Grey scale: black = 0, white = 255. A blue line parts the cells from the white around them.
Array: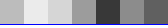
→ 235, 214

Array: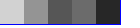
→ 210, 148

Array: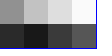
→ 250, 222

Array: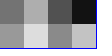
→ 221, 195

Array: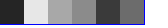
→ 231, 168

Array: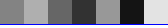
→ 227, 175
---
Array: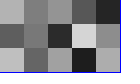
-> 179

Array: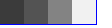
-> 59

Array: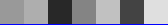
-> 153

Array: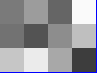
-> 122

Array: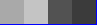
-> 169

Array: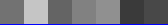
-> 114

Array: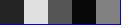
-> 36
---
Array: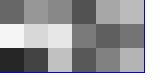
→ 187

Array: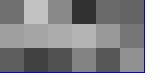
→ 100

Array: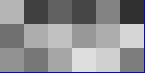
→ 48

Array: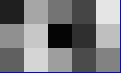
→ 229

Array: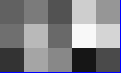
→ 150

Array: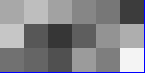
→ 60

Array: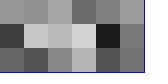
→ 158

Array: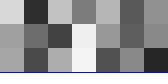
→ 144
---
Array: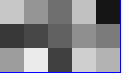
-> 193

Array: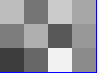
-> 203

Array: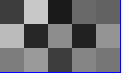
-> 105

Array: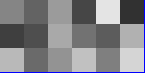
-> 228

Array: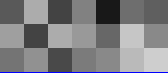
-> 110

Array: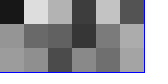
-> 195
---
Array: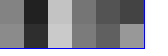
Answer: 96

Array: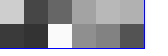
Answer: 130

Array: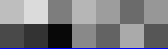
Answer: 170

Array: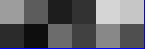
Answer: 136

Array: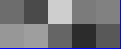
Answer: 44

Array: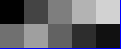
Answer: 45

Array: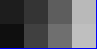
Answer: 111
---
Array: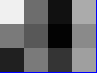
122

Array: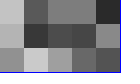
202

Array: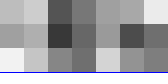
197

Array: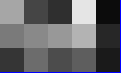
108

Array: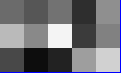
13

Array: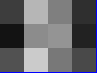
203

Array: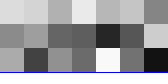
66
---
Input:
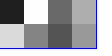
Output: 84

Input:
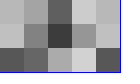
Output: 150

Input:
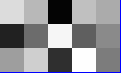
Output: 95

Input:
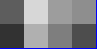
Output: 126

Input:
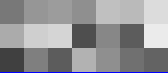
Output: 92

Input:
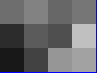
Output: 79

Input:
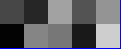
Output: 25

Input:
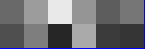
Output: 59

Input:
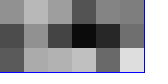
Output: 39

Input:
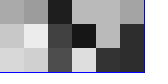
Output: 186
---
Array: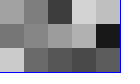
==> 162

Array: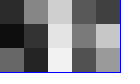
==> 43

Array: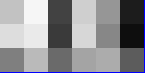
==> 194

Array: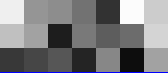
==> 239

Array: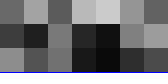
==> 105

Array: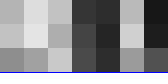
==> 180

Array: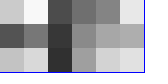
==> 203

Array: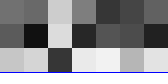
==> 113

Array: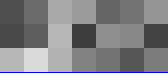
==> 79
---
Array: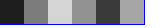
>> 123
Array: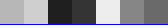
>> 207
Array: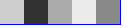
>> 50
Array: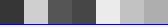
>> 207
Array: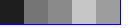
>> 117
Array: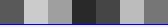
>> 203
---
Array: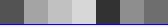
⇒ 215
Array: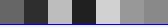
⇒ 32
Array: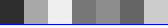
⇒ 119
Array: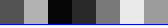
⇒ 41
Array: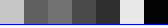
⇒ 74
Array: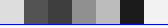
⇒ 144
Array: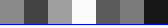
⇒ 250
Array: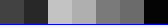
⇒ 175
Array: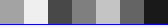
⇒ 127
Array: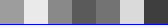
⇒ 90
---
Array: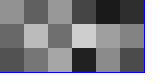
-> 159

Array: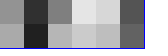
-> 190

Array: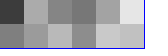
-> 201

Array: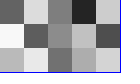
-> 193

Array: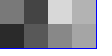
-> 136

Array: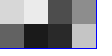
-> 41

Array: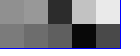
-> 8

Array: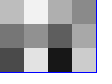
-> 94
